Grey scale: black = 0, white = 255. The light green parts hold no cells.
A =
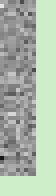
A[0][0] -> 168
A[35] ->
[169, 132, 108, 108, 159, 157, 153, 148, 157]
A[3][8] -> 133
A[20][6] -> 124
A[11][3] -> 154
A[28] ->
[167, 173, 214, 214, 159, 179, 148, 114, 181]
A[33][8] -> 196
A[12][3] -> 147
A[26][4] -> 118
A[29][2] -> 140
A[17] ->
[146, 148, 151, 151, 112, 115, 149, 139, 77]
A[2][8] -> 178
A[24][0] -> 134
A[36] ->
[133, 88, 130, 130, 128, 186, 163, 176, 148]
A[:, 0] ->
[168, 229, 137, 130, 165, 148, 150, 142, 131, 135, 162, 181, 134, 186, 148, 149, 146, 146, 124, 170, 177, 128, 143, 138, 134, 143, 106, 148, 167, 109, 143, 131, 139, 170, 146, 169, 133, 182, 166, 21, 108, 187, 135, 150]
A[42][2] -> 174
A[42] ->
[135, 150, 174, 174, 110, 161, 95, 131, 136]
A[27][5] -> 172
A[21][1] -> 150
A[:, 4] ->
[151, 164, 104, 145, 160, 153, 176, 146, 156, 141, 139, 135, 103, 147, 179, 150, 158, 112, 122, 157, 175, 127, 196, 144, 154, 179, 118, 148, 159, 141, 99, 184, 197, 185, 196, 159, 128, 160, 94, 107, 128, 164, 110, 173]
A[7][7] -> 162
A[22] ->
[143, 155, 123, 123, 196, 148, 129, 126, 140]
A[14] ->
[148, 131, 112, 112, 179, 153, 111, 170, 158]
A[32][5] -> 148
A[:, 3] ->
[127, 148, 162, 188, 132, 148, 148, 134, 130, 163, 158, 154, 147, 138, 112, 143, 145, 151, 197, 175, 180, 128, 123, 93, 175, 139, 155, 132, 214, 140, 191, 151, 134, 144, 124, 108, 130, 139, 172, 131, 148, 170, 174, 141]
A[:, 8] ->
[140, 155, 178, 133, 148, 148, 105, 128, 166, 146, 121, 166, 144, 110, 158, 142, 174, 77, 161, 175, 161, 137, 140, 148, 155, 197, 142, 175, 181, 103, 178, 108, 176, 196, 140, 157, 148, 148, 95, 151, 167, 165, 136, 123]
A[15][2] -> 143
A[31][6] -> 148
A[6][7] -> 119
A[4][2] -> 132
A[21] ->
[128, 150, 128, 128, 127, 163, 178, 169, 137]
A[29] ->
[109, 173, 140, 140, 141, 153, 148, 118, 103]

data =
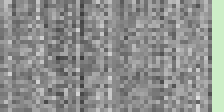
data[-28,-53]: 153
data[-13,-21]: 155
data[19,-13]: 114
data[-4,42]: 147
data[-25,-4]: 136
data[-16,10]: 196
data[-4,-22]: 135
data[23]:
[119, 123, 167, 118, 104, 125, 123, 125, 166, 136, 185, 125, 112, 125, 81, 82, 182, 130, 127, 210, 73, 96, 113, 129, 185, 174, 117, 201, 140, 139, 113, 98, 157, 148, 158, 165, 158, 128, 120, 121, 135, 131, 108, 140, 171, 165, 160, 123, 153, 188, 152, 152, 79]
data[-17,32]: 136
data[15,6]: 154
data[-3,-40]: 130
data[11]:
[129, 148, 159, 127, 127, 149, 152, 121, 119, 166, 176, 134, 100, 129, 101, 132, 165, 111, 131, 191, 133, 112, 105, 136, 168, 124, 160, 184, 139, 129, 107, 117, 136, 185, 130, 144, 148, 131, 106, 134, 110, 114, 144, 150, 170, 156, 149, 164, 163, 140, 147, 151, 106]
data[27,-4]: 207
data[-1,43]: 174
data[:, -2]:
[184, 173, 180, 154, 161, 146, 183, 154, 155, 185, 158, 151, 179, 154, 194, 182, 174, 156, 173, 148, 174, 171, 146, 152, 160, 177, 156, 154]
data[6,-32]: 139
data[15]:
[115, 148, 153, 151, 121, 153, 154, 191, 140, 158, 196, 115, 129, 120, 96, 121, 132, 116, 100, 155, 122, 130, 120, 106, 156, 165, 131, 146, 130, 126, 145, 113, 155, 165, 170, 156, 133, 160, 127, 170, 115, 150, 164, 119, 191, 150, 165, 140, 158, 145, 137, 182, 111]
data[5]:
[118, 143, 164, 108, 103, 112, 121, 132, 152, 127, 142, 106, 133, 129, 96, 101, 125, 162, 106, 165, 71, 124, 133, 129, 150, 181, 106, 142, 155, 138, 131, 134, 123, 126, 175, 160, 156, 142, 171, 159, 156, 140, 106, 105, 169, 174, 138, 112, 128, 135, 164, 146, 112]
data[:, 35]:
[158, 150, 129, 159, 146, 160, 177, 133, 156, 144, 165, 144, 147, 136, 147, 156, 154, 121, 150, 141, 132, 134, 152, 165, 150, 159, 131, 148]
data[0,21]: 106
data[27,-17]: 138
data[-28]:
[153, 192, 191, 102, 139, 135, 149, 117, 114, 197, 128, 99, 129, 166, 115, 128, 111, 119, 107, 171, 88, 106, 107, 159, 197, 129, 168, 189, 137, 134, 90, 140, 145, 182, 103, 158, 115, 161, 116, 151, 98, 136, 185, 176, 192, 102, 139, 146, 166, 129, 154, 184, 133]
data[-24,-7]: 143
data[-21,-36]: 132
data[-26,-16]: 160
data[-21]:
[116, 127, 158, 109, 126, 123, 138, 107, 158, 130, 154, 140, 132, 112, 81, 90, 151, 132, 140, 205, 81, 118, 108, 125, 134, 140, 112, 180, 129, 140, 128, 102, 155, 160, 123, 133, 145, 127, 106, 124, 141, 141, 132, 116, 155, 156, 157, 156, 130, 181, 122, 154, 88]
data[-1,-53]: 126
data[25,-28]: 157
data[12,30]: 136
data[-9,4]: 126
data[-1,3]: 125
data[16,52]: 153
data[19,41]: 143
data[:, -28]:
[129, 162, 124, 171, 163, 181, 199, 140, 197, 146, 155, 124, 177, 154, 154, 165, 163, 154, 120, 141, 151, 173, 152, 174, 165, 157, 166, 142]
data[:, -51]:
[191, 136, 160, 174, 143, 164, 153, 158, 153, 138, 195, 159, 143, 118, 199, 153, 154, 148, 209, 141, 147, 157, 137, 167, 175, 153, 152, 170]
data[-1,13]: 169

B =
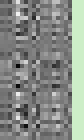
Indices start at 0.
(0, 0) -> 94
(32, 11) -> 120
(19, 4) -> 102
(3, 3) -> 147
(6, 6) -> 98
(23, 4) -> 236
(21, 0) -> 145
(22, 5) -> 104
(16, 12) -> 115
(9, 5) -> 180
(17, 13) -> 128
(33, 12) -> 103
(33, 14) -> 84
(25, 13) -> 138
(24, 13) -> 155
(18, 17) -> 76
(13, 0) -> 90
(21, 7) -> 117
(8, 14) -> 105
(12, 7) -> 123
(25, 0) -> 125
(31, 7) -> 130
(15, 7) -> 119
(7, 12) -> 133
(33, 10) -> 102
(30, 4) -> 102
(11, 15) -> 123
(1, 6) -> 161
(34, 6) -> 140
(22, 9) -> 97
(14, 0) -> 109
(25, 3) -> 123
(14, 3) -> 134
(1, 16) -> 147
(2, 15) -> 133
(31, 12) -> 140
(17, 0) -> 138
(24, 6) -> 115
